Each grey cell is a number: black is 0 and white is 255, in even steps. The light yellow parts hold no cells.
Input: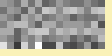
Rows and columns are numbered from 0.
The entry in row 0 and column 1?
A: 143
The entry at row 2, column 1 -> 130
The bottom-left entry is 225
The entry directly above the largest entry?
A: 171
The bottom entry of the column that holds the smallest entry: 58
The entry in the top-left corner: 155
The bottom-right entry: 115
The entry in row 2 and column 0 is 155
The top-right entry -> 99
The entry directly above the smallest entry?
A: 99
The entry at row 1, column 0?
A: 115
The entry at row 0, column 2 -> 115
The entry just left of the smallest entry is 143
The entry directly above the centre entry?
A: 130
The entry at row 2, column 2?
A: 99
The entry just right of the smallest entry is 211
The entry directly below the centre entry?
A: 143

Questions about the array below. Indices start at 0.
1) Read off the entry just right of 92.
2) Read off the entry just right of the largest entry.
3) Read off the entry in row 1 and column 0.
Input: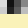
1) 189
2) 18
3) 204

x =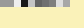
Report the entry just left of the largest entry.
153
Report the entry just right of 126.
222

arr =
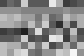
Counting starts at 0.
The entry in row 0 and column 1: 104
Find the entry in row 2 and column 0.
190
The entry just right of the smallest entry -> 104
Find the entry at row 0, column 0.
74
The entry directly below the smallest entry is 204
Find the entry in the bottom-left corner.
190
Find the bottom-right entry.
146
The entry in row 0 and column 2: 89
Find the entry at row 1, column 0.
146
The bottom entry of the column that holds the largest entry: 246
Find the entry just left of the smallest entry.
60
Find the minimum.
32
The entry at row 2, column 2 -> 190
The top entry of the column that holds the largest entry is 74
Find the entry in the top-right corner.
89
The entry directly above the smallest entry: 131
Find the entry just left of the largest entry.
190

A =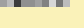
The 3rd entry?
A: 60
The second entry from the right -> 117
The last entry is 188

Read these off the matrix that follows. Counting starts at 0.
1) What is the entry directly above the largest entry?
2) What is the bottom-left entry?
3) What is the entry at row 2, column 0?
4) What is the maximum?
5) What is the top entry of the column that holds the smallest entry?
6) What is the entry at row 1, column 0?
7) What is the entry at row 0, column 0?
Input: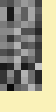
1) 64
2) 123
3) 153
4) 195
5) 80
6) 153
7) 95

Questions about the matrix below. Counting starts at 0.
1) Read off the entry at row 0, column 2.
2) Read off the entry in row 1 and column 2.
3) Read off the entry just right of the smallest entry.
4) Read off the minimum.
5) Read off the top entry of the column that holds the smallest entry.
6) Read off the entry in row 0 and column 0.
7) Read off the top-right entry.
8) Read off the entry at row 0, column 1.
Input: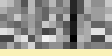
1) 143
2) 143
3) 184
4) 0
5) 38
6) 199
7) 199
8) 184
